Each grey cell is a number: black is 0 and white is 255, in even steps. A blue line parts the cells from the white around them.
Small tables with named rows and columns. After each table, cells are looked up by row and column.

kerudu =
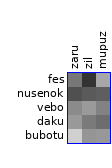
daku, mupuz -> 109
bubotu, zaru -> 208
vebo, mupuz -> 130
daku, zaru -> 153
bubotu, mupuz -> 152
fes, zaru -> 119
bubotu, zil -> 149
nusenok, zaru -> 80
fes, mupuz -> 167
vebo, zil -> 154
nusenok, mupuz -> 94
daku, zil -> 122

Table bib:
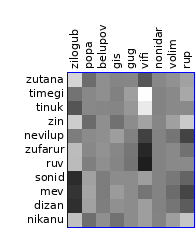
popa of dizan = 161
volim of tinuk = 137
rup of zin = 202
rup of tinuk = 138
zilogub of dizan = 47
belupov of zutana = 143
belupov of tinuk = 134
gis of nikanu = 114
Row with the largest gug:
timegi

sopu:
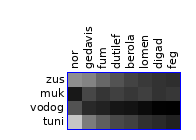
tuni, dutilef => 73
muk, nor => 24
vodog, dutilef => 22
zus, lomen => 57
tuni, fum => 95
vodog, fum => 34
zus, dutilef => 83
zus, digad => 50
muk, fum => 53
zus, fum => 103
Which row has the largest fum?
zus

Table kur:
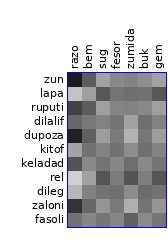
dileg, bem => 129
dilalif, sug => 130
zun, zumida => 131
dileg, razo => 183
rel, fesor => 124
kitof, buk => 112
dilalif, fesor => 116
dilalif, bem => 120
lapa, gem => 87
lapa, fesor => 117
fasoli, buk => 138
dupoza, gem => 157
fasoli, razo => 113

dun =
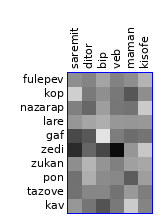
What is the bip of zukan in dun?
148
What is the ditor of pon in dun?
174
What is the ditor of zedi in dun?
102
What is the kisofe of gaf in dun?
116
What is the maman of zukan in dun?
160
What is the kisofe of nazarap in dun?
202
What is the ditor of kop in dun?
122
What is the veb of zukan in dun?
128
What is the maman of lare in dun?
150
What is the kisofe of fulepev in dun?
179
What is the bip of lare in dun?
174
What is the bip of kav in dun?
83
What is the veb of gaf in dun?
125
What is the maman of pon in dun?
93
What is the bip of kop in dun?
143
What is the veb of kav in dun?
121
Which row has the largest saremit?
kop

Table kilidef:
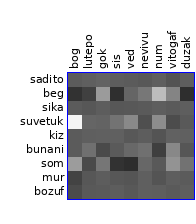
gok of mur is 93
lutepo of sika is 87
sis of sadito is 93
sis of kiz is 96
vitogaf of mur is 94
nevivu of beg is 119
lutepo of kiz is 95
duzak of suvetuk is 89
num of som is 89
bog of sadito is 91
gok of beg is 155
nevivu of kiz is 93
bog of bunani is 91
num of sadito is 94
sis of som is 50
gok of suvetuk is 99

